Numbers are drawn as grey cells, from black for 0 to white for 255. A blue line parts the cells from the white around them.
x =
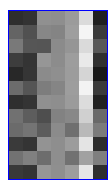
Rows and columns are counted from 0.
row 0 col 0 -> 46
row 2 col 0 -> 121
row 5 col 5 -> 243
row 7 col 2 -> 78
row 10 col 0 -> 114
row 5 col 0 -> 108
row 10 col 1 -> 128
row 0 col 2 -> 144
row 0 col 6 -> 31
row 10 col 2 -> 109
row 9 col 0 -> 58
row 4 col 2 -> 139
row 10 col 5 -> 161
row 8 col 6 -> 123
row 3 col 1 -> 52
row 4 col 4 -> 156
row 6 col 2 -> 144
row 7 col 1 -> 93
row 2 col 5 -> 218
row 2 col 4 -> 149
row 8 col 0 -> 107
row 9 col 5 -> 228
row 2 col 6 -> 88
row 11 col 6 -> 46
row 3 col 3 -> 140
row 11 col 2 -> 150
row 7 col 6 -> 105

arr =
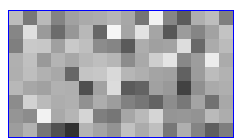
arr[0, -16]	188
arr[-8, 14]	162
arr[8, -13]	81
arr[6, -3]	164
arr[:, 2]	[185, 154, 199, 153, 177, 161, 186, 242, 118]
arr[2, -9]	133
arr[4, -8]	182
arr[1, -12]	151
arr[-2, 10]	213
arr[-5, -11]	196
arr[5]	[184, 167, 161, 177, 175, 79, 162, 220, 91, 99, 161, 153, 66, 144, 170, 175]
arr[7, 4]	181
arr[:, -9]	[182, 246, 133, 182, 217, 220, 157, 118, 147]
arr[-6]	[176, 192, 153, 180, 167, 183, 190, 182, 140, 169, 206, 228, 136, 157, 236, 171]
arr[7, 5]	213
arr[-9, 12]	92
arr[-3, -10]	173
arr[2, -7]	173
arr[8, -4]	175
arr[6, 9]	118
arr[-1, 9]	171
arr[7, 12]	151
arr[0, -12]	161
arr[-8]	[134, 223, 154, 108, 151, 184, 103, 246, 165, 226, 165, 87, 156, 133, 162, 195]
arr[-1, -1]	126
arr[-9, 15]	127
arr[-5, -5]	161

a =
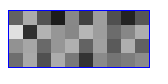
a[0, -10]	98
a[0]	[98, 171, 83, 28, 136, 65, 158, 80, 35, 86]
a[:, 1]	[171, 48, 166, 169]
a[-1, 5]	51
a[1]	[224, 48, 179, 150, 135, 182, 157, 108, 135, 174]
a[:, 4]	[136, 135, 176, 121]
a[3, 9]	139
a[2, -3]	90

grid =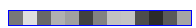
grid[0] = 120
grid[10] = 43
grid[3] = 177
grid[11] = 90

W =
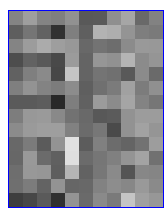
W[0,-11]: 132
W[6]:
[90, 90, 93, 40, 126, 97, 155, 139, 165, 131, 118]
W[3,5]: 100
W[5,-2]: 124
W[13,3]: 48
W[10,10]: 113
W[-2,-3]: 135
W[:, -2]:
[105, 126, 153, 139, 139, 124, 131, 156, 162, 114, 163, 135, 153, 160]
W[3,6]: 150
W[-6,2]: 158
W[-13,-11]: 94
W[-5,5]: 92
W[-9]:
[127, 147, 131, 124, 140, 95, 112, 123, 161, 124, 144]
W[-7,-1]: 156
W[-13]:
[94, 117, 98, 49, 127, 95, 179, 174, 148, 126, 122]
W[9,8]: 100
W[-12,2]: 171
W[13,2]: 90
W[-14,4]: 145
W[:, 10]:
[130, 122, 152, 149, 106, 144, 118, 156, 149, 157, 113, 133, 138, 151]
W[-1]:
[62, 71, 90, 48, 148, 106, 138, 122, 197, 160, 151]
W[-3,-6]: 98
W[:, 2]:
[132, 98, 171, 89, 138, 131, 93, 154, 158, 91, 107, 150, 99, 90]
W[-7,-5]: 88
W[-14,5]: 89
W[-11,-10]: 98
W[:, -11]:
[132, 94, 132, 77, 97, 127, 90, 125, 139, 104, 103, 110, 111, 62]

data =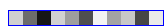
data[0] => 208
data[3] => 209
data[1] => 108

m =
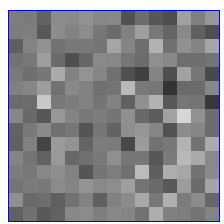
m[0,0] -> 126
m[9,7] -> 123
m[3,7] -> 135
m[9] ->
[96, 129, 68, 154, 147, 100, 124, 123, 72, 155, 114, 120, 179, 114, 171]
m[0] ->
[126, 123, 98, 139, 137, 145, 135, 136, 81, 108, 87, 78, 161, 128, 151]
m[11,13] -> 115
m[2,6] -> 117
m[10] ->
[132, 117, 98, 153, 104, 112, 121, 143, 118, 119, 87, 123, 185, 170, 137]
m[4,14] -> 73
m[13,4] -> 114
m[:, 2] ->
[98, 88, 145, 157, 119, 157, 200, 87, 138, 68, 98, 135, 121, 110, 89]
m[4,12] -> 162
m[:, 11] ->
[78, 100, 112, 136, 78, 51, 88, 161, 82, 120, 123, 174, 89, 176, 128]
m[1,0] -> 125
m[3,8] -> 118
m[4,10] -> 132
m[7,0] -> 134
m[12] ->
[116, 123, 121, 139, 132, 147, 137, 141, 159, 117, 107, 89, 156, 107, 164]
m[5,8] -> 185
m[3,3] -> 107
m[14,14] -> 131
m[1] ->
[125, 126, 88, 140, 130, 140, 119, 108, 128, 159, 120, 100, 137, 96, 79]
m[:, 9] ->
[108, 159, 110, 108, 64, 121, 144, 105, 150, 155, 119, 187, 117, 168, 115]
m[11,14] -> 138
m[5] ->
[128, 134, 157, 114, 137, 129, 112, 116, 185, 121, 118, 51, 106, 107, 135]
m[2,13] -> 132
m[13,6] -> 95
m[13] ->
[143, 105, 110, 95, 114, 130, 95, 129, 139, 168, 120, 176, 124, 140, 103]
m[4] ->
[121, 111, 119, 170, 130, 147, 133, 112, 79, 64, 132, 78, 162, 118, 73]
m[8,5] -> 85
